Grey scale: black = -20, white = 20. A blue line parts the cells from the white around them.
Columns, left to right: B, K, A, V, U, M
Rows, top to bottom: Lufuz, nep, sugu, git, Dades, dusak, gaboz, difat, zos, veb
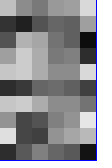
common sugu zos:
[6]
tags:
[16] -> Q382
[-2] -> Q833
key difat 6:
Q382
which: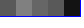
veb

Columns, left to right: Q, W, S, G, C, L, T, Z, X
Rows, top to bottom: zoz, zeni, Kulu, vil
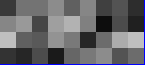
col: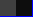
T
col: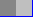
Q
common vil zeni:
[-8]
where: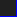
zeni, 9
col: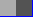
Z

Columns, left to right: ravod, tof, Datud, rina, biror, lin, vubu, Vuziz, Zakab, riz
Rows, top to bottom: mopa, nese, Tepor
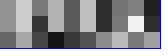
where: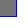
mopa, 8
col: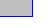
lin

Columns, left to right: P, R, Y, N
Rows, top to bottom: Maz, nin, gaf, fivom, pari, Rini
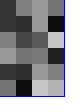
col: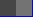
R
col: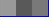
Y
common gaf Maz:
[0]
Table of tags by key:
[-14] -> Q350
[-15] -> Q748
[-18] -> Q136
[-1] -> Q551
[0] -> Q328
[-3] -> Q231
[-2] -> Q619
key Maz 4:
Q619

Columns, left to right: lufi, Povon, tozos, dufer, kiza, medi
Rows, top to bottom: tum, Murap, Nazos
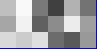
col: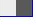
kiza
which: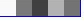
tum
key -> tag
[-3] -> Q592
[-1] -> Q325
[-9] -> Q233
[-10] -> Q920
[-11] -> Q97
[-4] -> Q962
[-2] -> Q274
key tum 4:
Q920

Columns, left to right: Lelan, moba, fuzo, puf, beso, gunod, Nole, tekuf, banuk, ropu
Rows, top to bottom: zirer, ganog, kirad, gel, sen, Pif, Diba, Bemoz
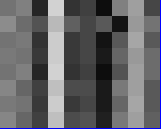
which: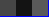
kirad
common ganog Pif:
[-6]

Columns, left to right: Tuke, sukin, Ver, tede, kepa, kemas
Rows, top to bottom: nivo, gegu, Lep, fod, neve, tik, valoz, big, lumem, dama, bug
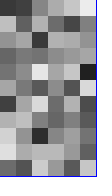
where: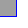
lumem, 5
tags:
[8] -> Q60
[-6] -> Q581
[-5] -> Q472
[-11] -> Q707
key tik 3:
Q581
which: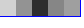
lumem
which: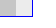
nivo

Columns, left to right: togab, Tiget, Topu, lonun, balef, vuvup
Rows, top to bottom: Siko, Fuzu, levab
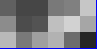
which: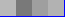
levab
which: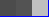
Fuzu

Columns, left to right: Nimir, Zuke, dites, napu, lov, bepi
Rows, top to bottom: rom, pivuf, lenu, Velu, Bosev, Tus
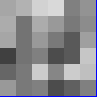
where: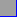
lenu, 6
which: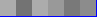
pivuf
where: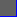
Tus, 5
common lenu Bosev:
[-1]
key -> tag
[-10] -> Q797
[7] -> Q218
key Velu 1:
Q797
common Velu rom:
[0]
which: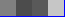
Velu

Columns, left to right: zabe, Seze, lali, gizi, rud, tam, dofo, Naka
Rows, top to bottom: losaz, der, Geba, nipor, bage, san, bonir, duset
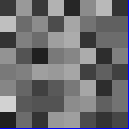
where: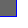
san, 2
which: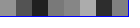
nipor

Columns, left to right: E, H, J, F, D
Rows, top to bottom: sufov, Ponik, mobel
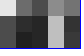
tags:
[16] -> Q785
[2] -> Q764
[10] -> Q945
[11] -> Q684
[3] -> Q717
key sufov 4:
Q764
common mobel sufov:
[-8]
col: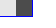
E
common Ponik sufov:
[-8]
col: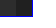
H
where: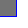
sufov, 5

